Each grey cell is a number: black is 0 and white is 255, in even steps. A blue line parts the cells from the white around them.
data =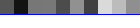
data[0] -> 85
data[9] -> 143

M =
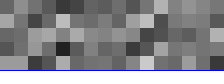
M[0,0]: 102
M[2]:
[103, 109, 156, 167, 130, 170, 137, 131, 147, 135, 69, 81, 103, 93, 116, 178]
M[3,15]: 122
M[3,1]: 112
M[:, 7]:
[92, 124, 131, 101, 117]
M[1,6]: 108
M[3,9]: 59
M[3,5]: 91
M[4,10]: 202
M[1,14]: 124
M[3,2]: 151
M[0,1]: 142
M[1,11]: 78
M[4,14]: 111
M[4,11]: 113
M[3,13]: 126
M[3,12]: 118
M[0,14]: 133
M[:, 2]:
[114, 69, 156, 151, 60]

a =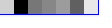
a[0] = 209
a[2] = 119

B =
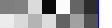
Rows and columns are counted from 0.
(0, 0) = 126
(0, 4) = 251
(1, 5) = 161
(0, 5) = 101

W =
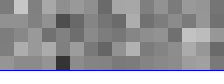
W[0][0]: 123
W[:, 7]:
[106, 117, 125, 101, 131]
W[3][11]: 132
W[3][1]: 173
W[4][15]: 121
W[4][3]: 148
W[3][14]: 151
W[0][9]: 167
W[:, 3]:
[168, 145, 113, 171, 148]
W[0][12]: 123
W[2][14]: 188
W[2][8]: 119
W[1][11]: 125
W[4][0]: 149
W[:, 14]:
[149, 150, 188, 151, 160]
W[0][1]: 198
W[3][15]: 106
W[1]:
[145, 145, 129, 145, 78, 105, 133, 117, 107, 173, 113, 125, 139, 123, 150, 113]
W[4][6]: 132
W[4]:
[149, 139, 139, 148, 52, 140, 132, 131, 122, 124, 132, 137, 140, 157, 160, 121]
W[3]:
[126, 173, 153, 171, 128, 156, 121, 101, 146, 178, 124, 132, 141, 171, 151, 106]

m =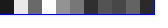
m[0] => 26
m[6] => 47
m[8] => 71

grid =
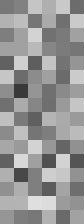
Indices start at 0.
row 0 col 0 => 120
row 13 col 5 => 110
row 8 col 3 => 180
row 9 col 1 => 192
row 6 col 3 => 112
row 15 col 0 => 150
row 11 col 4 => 211
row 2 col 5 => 161
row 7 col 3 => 111
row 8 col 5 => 154
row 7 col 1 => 171
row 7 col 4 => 154
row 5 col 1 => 108
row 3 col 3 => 134
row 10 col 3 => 151
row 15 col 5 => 162
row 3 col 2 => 185
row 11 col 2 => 160
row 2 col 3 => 113
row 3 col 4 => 123
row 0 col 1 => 129
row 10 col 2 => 211
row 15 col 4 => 106
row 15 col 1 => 125
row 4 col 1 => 208
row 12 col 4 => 199
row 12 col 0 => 176
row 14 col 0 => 179
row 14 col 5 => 146
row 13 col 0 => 144
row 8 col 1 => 122

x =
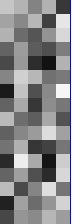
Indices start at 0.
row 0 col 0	198
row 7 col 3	141
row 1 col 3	64
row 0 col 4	56
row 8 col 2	94
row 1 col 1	136
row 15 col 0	71
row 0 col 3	178
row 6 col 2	80
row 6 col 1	194
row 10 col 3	66
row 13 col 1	74
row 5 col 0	133
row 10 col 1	176
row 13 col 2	133
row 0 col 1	179
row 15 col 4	156
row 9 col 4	161
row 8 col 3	168
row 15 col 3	182
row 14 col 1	161
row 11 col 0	42
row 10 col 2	54
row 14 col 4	211
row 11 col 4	205
